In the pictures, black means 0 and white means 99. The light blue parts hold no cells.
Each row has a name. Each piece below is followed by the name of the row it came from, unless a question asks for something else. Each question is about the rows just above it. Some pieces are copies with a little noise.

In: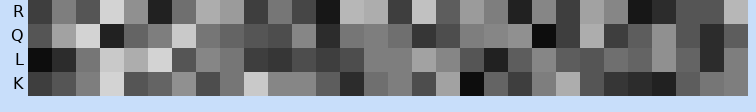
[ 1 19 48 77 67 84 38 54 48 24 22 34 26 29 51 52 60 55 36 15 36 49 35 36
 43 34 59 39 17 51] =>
L
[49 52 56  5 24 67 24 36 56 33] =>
Q
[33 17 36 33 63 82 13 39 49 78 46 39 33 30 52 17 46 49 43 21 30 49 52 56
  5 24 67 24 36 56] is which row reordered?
Q
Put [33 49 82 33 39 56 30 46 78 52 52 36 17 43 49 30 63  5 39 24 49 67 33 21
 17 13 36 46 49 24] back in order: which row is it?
K
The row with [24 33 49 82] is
K
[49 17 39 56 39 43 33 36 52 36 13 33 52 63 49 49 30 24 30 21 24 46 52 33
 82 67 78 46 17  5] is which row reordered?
L
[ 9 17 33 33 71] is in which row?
R

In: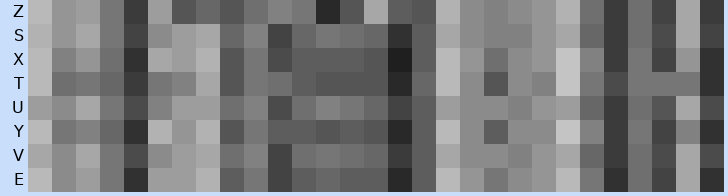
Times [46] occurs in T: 7
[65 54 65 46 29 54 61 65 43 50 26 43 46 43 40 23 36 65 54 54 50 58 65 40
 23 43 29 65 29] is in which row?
V
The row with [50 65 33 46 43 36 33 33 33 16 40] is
T

